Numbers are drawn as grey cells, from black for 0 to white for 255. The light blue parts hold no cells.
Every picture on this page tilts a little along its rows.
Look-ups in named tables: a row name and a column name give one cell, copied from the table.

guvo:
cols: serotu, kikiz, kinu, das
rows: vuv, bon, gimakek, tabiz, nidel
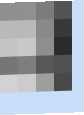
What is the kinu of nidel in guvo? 158
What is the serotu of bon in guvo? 186
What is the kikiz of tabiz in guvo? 126
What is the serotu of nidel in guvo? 210
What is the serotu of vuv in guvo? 143
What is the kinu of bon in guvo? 137
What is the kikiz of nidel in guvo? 204
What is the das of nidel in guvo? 73
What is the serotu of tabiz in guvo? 118
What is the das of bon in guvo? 56
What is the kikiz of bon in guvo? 185
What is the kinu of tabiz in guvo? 88
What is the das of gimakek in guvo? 43
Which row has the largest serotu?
nidel

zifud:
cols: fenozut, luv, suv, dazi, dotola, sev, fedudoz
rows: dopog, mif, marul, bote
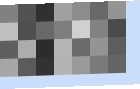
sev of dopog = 104
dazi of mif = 126
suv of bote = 50
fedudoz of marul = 93
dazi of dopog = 160
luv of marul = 172
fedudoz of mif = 75
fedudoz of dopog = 148
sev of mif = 130
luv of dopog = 82
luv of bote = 91

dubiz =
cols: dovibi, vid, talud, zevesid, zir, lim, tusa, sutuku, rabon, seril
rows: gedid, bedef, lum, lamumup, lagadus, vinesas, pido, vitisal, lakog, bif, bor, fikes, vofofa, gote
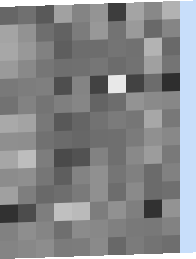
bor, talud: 105
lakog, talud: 125
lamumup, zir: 112
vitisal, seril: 136
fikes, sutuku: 127
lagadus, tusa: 232
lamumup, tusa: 108
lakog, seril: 121
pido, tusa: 123
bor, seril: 111

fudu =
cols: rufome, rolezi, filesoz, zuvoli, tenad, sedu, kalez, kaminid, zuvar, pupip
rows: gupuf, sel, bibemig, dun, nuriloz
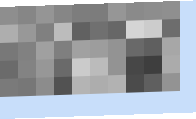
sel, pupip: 109
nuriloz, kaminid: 75
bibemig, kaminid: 105
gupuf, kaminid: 138
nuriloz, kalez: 178
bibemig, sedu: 157
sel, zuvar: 204
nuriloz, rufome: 122
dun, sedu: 187

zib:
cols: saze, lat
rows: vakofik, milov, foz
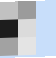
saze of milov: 29
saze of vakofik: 193
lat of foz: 228
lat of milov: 219
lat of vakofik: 155
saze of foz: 162
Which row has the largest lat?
foz

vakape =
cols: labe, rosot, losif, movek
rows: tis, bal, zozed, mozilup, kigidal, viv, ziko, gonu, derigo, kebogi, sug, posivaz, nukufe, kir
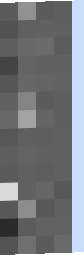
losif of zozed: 107
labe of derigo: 94
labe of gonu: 87
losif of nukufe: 98
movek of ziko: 95
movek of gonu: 97
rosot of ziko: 162
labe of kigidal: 86
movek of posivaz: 96
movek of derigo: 97

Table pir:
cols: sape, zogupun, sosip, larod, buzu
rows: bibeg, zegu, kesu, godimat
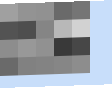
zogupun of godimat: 129
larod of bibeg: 106
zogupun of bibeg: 147
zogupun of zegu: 78
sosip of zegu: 133
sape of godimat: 106
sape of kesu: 141
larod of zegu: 184
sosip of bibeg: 145

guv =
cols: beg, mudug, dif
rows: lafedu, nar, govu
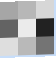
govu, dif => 116
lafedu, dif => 215
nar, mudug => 235
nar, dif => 34
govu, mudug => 185
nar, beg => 99
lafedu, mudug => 183
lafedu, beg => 166
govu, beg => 222

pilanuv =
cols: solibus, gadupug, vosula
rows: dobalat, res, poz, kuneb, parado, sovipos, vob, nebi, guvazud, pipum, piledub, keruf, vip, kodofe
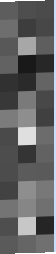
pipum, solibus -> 76
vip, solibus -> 78
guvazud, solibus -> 77
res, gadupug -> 61
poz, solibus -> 88
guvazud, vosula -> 98
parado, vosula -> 100
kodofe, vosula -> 112
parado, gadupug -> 42
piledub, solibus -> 66
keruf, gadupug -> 134
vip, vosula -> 37
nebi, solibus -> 74
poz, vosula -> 94
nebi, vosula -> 108
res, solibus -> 110
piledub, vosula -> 120
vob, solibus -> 124
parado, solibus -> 49
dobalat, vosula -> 75
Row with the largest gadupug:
nebi

